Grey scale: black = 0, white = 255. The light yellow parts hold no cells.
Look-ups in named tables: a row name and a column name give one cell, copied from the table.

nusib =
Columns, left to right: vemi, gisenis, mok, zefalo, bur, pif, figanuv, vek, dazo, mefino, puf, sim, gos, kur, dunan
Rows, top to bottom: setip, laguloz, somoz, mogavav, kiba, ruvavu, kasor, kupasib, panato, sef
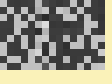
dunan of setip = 55
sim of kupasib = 58
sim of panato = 60
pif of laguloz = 176
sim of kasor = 190
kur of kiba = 60
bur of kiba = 60
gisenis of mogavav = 61
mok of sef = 60
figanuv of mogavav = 220
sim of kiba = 67
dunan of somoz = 52
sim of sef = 188
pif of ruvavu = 193
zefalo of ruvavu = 193
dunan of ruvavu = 195
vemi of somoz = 193
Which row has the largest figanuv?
mogavav

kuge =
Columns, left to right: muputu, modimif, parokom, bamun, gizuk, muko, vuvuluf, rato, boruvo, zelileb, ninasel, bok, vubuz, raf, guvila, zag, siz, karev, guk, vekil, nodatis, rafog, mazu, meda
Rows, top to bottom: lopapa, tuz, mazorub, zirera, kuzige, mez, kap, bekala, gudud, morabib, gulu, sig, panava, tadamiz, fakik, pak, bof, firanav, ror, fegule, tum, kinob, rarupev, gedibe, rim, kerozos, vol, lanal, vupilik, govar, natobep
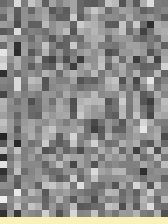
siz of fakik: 113
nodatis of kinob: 137
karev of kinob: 103
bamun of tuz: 143
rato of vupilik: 135
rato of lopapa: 163
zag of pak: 106
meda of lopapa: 120
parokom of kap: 50
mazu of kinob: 77
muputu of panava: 124
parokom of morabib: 172
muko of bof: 99
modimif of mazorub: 162
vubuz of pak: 170
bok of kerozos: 103
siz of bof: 94
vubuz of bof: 165
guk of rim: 127
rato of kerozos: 121

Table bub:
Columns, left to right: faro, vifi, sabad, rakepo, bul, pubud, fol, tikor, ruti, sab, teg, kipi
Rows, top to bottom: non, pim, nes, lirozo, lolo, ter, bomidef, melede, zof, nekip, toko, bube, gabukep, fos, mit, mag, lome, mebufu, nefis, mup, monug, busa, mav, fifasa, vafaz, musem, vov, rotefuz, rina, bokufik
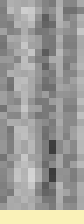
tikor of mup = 136
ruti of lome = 161
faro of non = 135
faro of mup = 144
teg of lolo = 140
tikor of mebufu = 123
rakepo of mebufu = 163
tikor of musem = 63
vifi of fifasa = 131
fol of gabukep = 109
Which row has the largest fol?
fos

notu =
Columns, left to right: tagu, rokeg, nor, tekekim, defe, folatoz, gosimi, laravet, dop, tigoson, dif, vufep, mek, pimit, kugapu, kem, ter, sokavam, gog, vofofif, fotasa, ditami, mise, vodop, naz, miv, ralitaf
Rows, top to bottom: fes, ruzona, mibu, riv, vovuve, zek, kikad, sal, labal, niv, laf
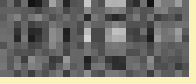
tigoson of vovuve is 31
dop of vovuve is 125
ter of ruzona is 132
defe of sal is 78
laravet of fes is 162
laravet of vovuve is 139

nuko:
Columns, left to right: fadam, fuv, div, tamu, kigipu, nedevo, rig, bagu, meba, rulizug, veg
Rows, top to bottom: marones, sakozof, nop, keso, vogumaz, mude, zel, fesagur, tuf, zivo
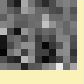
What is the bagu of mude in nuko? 69
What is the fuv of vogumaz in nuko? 71
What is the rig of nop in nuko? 166
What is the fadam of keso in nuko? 132
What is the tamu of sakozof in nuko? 158
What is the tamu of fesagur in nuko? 63
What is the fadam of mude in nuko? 22
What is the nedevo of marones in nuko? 73
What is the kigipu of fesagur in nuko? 130
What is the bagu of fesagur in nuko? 23
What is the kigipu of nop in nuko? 111
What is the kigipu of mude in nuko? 118
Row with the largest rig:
keso

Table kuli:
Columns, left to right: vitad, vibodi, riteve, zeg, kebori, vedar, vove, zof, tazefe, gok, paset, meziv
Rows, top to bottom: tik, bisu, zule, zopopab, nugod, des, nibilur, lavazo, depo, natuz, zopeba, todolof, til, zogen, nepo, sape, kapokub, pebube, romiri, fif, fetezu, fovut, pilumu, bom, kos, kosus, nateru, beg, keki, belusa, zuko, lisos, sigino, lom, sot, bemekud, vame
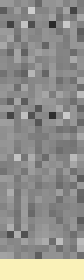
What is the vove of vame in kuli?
146
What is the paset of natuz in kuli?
120
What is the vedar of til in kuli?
152
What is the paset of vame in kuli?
145
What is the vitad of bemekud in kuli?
135
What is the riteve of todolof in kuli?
135
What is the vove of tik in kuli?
148
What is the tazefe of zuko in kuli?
124
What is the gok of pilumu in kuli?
129
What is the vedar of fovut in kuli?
118
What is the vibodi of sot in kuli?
134
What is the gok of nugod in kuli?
133
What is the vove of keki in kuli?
140

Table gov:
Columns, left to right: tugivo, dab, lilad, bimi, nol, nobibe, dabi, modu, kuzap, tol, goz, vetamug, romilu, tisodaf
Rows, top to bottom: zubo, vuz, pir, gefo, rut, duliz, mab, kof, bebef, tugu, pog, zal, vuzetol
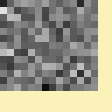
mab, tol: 110
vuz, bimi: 93
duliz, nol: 102
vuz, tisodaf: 105
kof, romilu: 146
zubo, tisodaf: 109
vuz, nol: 110
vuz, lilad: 70
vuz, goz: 100
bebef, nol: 80
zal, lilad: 110
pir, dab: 186
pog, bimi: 130
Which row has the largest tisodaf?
kof

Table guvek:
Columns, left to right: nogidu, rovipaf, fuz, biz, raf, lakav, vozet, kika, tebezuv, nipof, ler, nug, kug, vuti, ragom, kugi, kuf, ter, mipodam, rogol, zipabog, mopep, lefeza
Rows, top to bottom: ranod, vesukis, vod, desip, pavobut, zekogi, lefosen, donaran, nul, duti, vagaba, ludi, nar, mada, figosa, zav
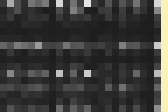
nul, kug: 39
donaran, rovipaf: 56
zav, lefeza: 141
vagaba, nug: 41
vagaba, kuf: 37
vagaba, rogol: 103
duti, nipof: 38
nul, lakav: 33
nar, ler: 70
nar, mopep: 35
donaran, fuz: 37
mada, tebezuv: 39

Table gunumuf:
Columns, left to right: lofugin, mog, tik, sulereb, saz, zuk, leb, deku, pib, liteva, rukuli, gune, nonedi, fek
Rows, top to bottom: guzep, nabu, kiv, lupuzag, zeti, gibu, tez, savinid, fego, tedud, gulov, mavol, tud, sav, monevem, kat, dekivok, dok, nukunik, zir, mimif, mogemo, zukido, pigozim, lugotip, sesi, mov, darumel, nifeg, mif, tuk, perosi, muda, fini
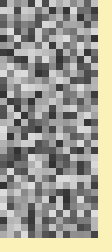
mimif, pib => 55
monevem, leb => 166
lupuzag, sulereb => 130
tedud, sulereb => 103
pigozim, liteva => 89
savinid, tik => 196
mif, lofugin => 221
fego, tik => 68
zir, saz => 217
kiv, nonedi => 134
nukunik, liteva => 113

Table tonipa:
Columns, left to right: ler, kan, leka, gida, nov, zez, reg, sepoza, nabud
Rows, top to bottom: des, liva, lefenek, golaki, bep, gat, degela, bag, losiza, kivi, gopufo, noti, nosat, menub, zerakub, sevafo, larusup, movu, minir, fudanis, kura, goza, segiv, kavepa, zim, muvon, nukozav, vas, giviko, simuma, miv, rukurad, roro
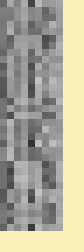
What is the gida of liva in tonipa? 161
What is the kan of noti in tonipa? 153
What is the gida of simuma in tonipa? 170
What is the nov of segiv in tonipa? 103
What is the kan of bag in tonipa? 144
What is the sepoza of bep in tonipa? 153
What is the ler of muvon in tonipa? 113
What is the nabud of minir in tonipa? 148
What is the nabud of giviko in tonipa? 163
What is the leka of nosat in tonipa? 135
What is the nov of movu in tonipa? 110
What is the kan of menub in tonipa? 147
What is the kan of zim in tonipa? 69
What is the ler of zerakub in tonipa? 113
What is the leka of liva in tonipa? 145
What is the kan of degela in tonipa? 106
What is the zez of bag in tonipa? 163
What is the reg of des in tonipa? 153
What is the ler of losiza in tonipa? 131

